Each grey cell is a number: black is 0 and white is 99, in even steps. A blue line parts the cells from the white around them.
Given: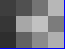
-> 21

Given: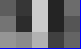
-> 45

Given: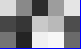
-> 27

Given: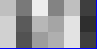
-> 81

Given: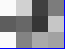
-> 36

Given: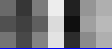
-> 31
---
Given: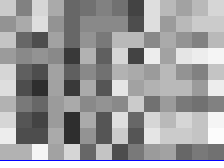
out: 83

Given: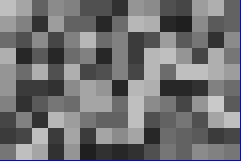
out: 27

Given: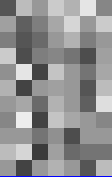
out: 59

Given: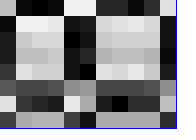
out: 34

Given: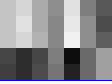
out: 76
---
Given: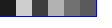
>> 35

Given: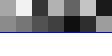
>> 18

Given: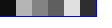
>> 37

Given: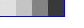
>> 76

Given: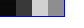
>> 55

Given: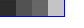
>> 40

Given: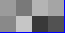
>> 47
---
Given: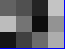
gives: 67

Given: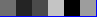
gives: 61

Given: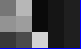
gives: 12

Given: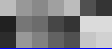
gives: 81

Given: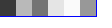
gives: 59

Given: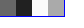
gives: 66

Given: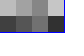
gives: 19
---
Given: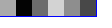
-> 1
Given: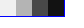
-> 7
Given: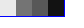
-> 7
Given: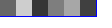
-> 21
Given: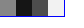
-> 8
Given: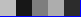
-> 9
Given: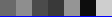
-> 5
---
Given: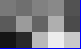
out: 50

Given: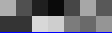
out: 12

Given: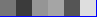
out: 58

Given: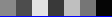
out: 88

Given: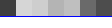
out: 80

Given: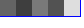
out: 47

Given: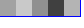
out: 56
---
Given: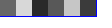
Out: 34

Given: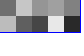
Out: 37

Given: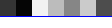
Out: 30

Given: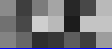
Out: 18

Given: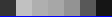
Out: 34

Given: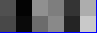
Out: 14
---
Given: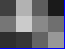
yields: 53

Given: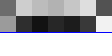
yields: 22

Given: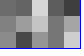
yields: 46

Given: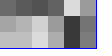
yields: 22

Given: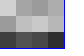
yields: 78

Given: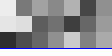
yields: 40

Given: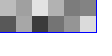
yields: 58

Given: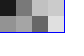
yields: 40

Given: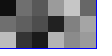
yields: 50
